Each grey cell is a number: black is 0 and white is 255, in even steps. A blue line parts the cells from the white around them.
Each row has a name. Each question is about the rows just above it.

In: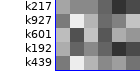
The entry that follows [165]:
[137]
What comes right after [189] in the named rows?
[81]

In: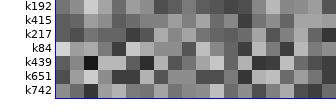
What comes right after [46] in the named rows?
[178]
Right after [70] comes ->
[78]

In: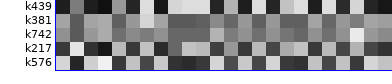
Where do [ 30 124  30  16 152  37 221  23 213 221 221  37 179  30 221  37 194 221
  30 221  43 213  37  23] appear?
k439
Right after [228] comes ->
[50]
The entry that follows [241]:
[57]
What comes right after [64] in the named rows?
[152]
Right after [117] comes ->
[103]
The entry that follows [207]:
[241]
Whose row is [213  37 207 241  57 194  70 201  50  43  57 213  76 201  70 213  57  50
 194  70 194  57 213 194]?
k576

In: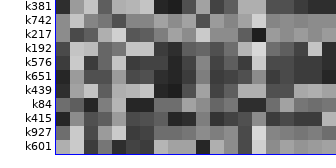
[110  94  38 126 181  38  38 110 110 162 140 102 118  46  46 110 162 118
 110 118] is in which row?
k84
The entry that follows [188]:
[102]
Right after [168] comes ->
[175]
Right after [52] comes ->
[67]
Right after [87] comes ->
[94]
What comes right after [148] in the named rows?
[155]

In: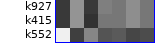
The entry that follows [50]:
[119]
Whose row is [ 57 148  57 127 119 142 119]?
k927
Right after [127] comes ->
[119]

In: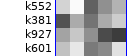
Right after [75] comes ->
[60]
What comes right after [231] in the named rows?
[122]

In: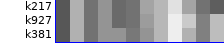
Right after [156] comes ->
[183]
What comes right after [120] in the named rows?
[148]

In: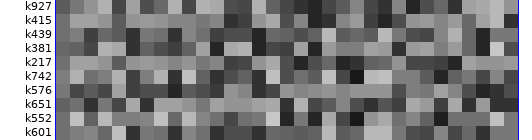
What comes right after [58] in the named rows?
[148]
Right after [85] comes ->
[64]
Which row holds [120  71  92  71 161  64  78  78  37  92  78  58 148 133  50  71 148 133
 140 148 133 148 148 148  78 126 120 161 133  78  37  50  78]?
k576
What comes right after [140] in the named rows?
[148]
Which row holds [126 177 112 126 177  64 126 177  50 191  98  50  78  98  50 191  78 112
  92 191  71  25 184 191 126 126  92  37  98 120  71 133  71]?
k742
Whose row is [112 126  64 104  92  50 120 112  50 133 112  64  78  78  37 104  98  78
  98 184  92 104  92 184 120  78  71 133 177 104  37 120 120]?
k439
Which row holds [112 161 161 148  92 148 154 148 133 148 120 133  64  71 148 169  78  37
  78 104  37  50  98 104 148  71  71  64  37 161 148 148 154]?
k217

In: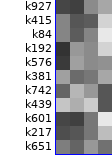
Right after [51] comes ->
[152]
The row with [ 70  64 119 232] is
k601
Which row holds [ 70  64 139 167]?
k927
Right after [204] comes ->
[86]
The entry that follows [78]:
[86]
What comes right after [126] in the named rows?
[100]
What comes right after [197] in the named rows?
[174]

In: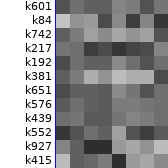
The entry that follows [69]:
[75]
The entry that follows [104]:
[124]

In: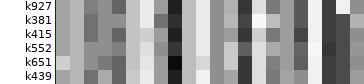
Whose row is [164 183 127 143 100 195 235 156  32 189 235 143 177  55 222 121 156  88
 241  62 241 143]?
k927
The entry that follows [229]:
[156]
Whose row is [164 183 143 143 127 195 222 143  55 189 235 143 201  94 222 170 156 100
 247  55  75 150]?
k552
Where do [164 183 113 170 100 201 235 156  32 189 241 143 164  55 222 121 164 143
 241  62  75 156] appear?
k439

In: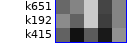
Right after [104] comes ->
[132]
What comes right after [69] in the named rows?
[132]
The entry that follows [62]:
[132]

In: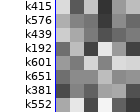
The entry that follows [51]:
[154]
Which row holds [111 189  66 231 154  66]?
k192
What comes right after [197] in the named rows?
[51]

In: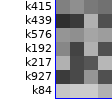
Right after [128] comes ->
[143]
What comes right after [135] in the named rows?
[67]
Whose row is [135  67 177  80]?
k192
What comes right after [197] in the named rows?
[203]
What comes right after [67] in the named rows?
[177]
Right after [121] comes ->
[113]
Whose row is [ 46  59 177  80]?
k439

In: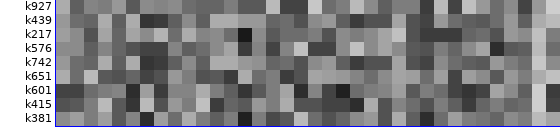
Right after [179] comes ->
[109]
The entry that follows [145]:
[101]
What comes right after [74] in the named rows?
[89]
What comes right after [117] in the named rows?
[101]

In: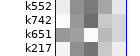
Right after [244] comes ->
[144]
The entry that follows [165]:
[231]
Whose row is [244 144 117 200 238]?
k217
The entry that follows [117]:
[200]
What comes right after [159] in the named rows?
[250]
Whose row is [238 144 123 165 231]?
k552

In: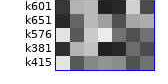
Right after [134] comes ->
[147]
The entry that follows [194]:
[34]
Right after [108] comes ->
[75]
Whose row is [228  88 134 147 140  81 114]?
k415
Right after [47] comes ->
[179]

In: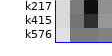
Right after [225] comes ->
[123]
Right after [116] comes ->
[47]
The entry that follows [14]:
[144]

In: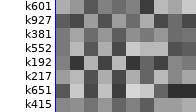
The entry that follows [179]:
[66]
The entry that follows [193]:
[60]

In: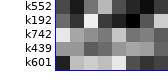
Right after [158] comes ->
[100]
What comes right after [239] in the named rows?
[59]
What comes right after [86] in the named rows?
[205]

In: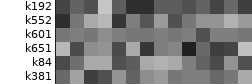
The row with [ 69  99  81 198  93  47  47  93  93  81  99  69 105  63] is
k192
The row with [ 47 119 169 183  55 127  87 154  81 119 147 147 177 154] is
k552
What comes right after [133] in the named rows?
[33]
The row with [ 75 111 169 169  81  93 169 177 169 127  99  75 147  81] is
k84
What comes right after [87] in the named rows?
[154]
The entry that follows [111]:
[169]
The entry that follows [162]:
[63]

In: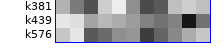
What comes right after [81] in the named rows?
[206]
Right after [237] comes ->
[143]

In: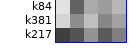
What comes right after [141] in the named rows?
[191]
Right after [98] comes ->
[170]
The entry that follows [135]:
[162]
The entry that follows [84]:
[148]

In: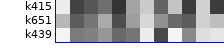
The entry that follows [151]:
[105]
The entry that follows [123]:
[129]
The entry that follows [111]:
[52]
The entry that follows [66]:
[86]

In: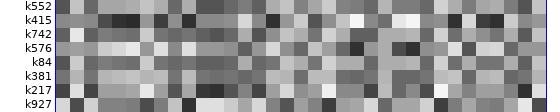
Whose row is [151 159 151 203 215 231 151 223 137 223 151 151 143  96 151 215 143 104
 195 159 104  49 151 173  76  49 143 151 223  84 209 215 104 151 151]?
k576
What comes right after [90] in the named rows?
[195]
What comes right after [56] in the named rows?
[49]

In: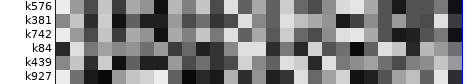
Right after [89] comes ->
[204]
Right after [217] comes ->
[229]

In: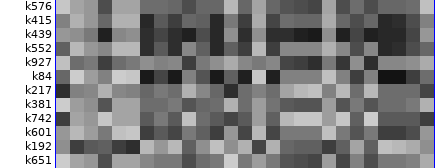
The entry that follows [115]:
[90]
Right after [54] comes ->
[143]

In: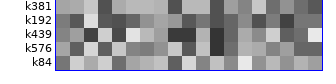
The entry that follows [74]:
[227]
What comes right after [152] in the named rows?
[88]

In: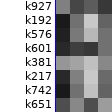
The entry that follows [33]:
[121]
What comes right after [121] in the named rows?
[184]
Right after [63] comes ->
[56]
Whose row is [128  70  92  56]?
k927
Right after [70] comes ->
[92]
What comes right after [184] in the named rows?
[113]

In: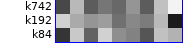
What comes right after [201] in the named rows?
[98]
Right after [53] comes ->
[201]

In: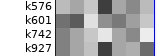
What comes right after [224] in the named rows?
[143]
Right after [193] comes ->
[62]

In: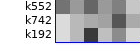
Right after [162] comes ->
[86]
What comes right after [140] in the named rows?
[212]
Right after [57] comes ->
[191]
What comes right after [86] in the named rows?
[170]
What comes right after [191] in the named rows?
[140]
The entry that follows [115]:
[154]

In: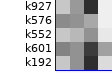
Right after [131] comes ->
[146]
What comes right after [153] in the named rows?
[46]
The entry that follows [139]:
[146]
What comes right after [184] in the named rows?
[146]
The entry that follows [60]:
[161]

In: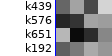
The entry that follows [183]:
[11]
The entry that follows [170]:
[150]
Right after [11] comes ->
[44]
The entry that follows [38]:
[52]
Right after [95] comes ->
[122]

